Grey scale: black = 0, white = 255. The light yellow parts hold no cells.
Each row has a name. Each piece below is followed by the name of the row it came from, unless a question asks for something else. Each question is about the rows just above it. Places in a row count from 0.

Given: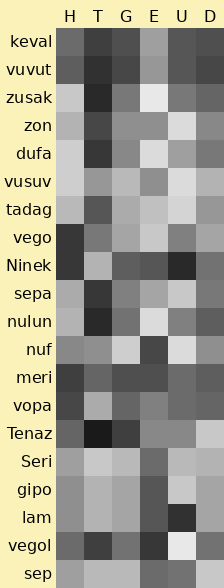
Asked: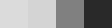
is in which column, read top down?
U
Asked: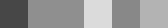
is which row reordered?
zon
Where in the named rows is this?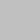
tadag, 3
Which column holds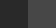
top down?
T
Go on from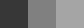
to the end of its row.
[200 120]
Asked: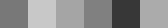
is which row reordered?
sepa
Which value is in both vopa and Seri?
[107]

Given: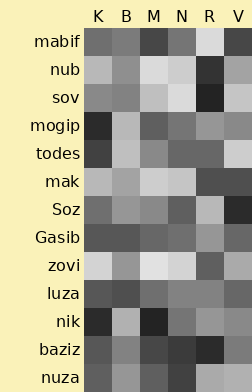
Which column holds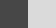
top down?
M
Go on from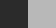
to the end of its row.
[ 95 117 150 137]
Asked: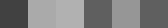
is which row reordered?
nuza
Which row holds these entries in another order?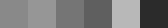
mogip
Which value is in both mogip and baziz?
[43]

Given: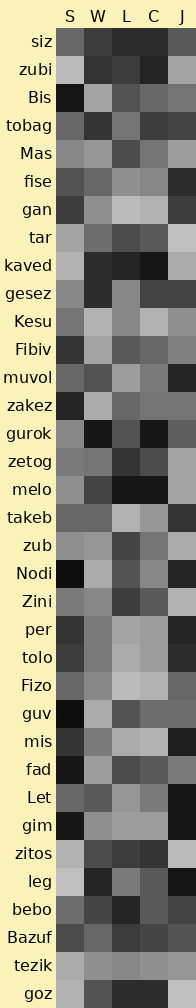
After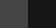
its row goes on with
[ 22 164]
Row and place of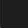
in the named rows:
mis, 4
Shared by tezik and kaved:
[171]
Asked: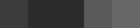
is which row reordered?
siz
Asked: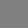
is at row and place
Fibiv, 4
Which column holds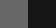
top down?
S
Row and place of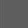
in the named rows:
gurok, 4

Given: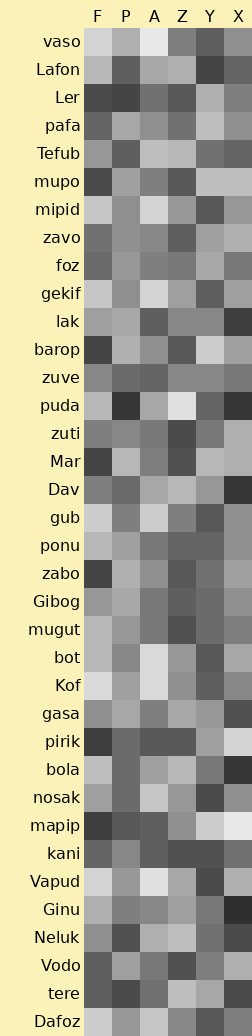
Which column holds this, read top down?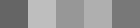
X
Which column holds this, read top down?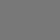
A
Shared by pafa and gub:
[143]
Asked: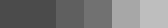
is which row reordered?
tere

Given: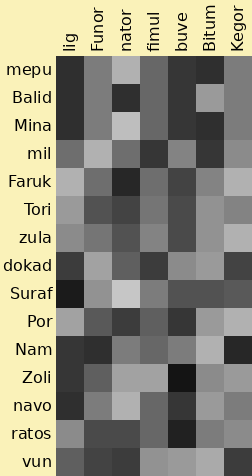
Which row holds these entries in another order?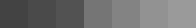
Tori
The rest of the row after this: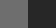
[110  67 131 177]
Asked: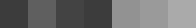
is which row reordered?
vun
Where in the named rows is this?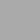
vun, 5
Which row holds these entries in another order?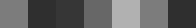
mepu
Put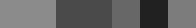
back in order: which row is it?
ratos

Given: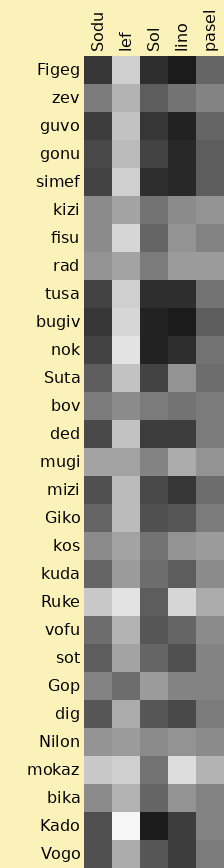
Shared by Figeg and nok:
[46]
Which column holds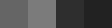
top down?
Sol

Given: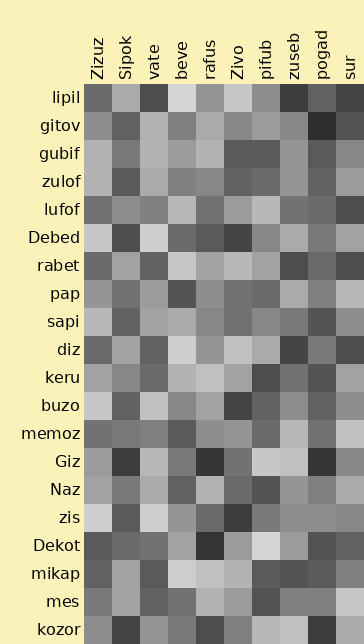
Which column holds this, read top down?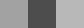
sur
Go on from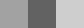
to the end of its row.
[149 192 170  69 121  77]

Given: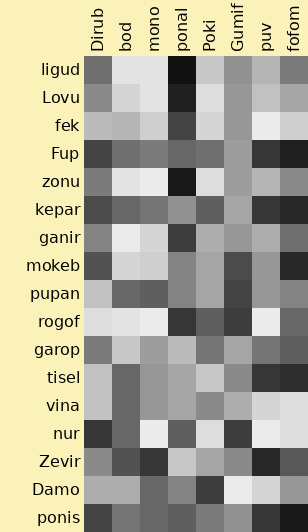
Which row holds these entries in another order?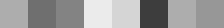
ganir
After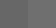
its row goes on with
[157  54  32]
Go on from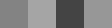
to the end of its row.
[131]
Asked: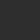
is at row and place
tisel, 7
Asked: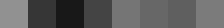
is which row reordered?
ponis
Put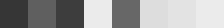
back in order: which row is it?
rogof
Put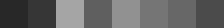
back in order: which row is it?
kepar

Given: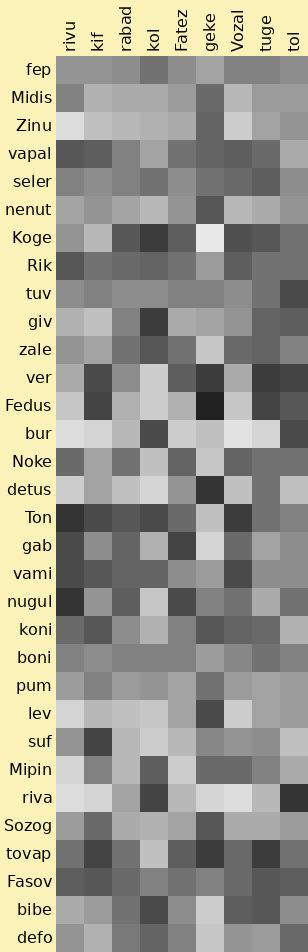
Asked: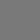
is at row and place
defo, 2
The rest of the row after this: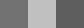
[ 60 106  60 114]
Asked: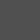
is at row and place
Koge, 6
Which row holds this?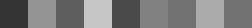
nugul
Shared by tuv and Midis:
[129]
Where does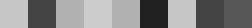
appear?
Fedus

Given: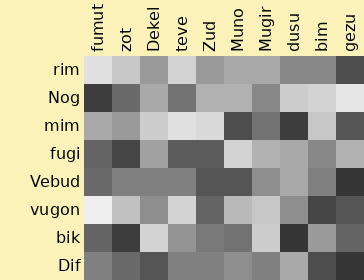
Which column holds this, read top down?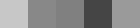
bim
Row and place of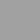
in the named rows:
fugi, 2
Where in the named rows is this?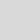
mim, 4
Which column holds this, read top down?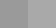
Dekel
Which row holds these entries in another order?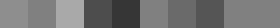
Dif
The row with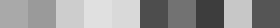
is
mim

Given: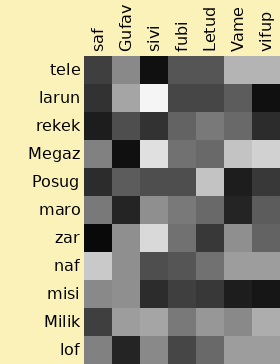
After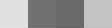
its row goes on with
[209]
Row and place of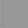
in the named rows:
Milik, 4
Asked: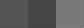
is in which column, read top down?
Letud
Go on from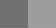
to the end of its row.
[157]
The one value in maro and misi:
[143]
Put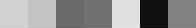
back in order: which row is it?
Megaz
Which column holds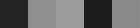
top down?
Vame

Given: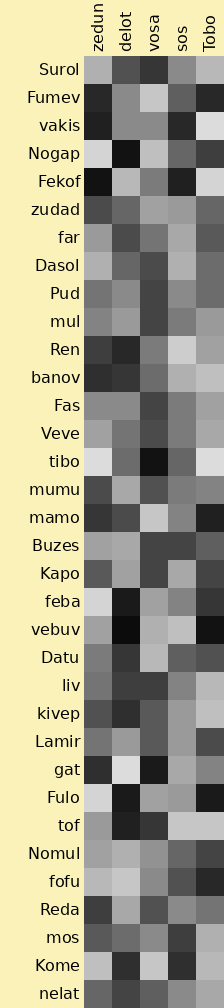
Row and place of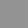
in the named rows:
Nomul, 2
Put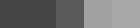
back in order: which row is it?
Kapo

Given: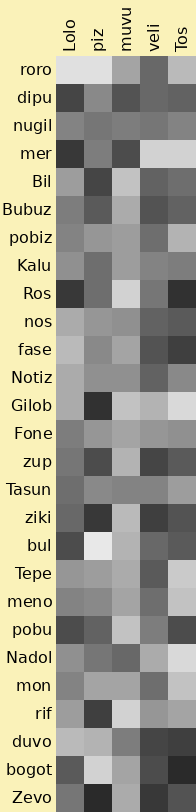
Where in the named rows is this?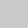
Tepe, 4
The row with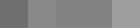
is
Tasun
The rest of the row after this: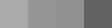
[90]

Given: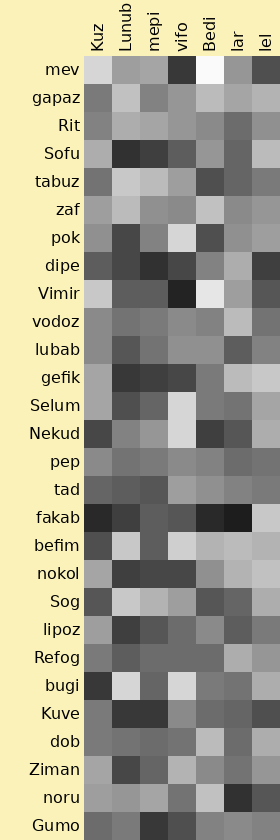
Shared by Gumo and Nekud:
[130]
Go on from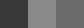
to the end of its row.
[101  79]

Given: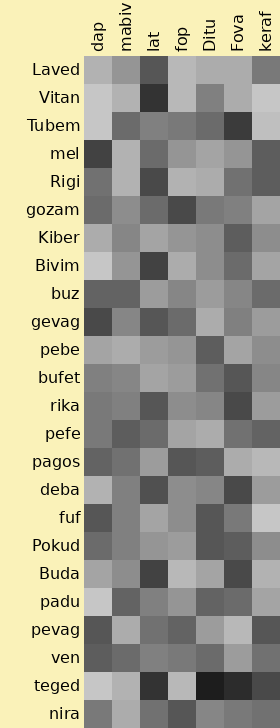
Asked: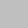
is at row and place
Tubem, 6
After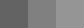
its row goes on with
[ 99 107 164]
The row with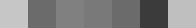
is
Tubem
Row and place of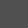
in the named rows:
deba, 2
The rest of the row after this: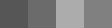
[156]
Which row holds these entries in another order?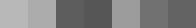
pagos

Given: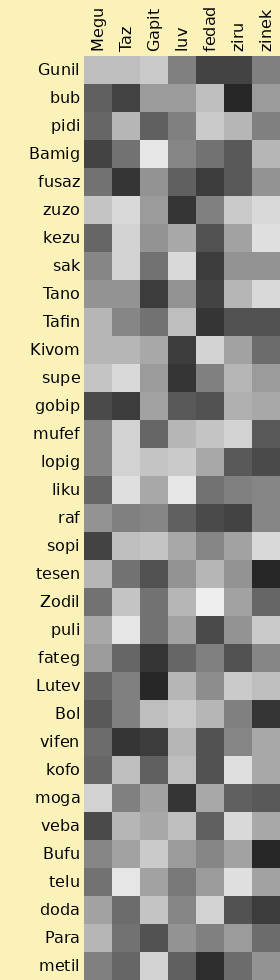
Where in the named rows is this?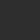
metil, 4
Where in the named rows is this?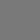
telu, 3
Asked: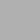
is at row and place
gobip, 5
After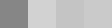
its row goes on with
[168  89  74]
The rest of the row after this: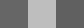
[190  82 223 168]
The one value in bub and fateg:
[155]
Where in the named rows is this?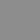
Lutev, 4

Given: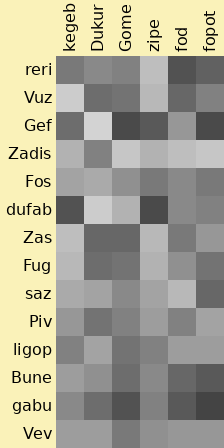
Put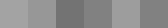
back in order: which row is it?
Piv
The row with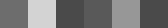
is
Gef
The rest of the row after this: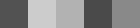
[129]
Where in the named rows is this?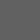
reri, 5
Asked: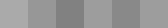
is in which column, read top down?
kegeb

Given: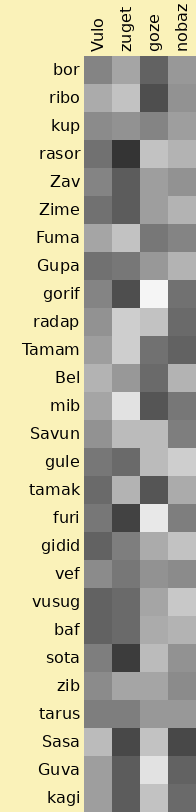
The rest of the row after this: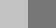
[132]
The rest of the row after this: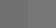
[152 179]
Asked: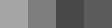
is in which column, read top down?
zuget
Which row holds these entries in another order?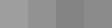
kup
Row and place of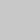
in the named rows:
vusug, 3

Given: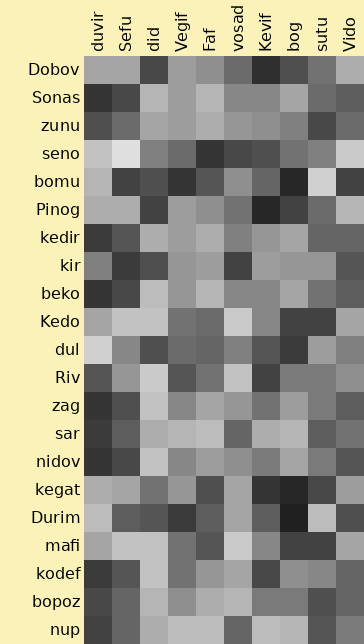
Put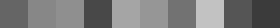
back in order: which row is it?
kodef
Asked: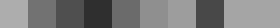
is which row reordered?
Dobov
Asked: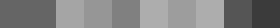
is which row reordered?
kedir
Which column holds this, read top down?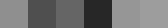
Kevif
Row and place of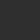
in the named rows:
Dobov, 6
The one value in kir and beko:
[150]

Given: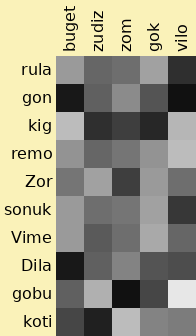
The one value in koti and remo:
[188]
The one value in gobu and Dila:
[96]
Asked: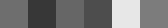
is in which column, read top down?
vilo
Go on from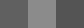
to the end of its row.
[17]
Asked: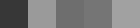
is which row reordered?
sonuk

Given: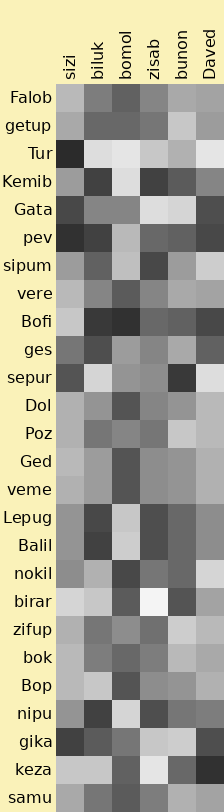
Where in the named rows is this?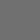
zifup, 3
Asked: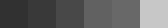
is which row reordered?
Bofi
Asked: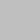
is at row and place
sipum, 2

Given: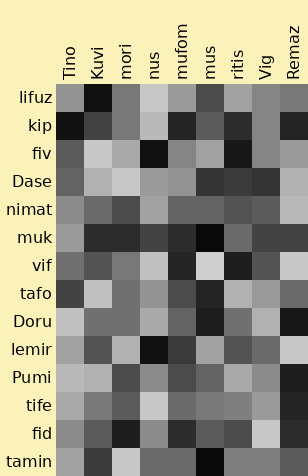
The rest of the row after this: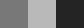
[ 91  44 133  36]
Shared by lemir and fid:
[199]

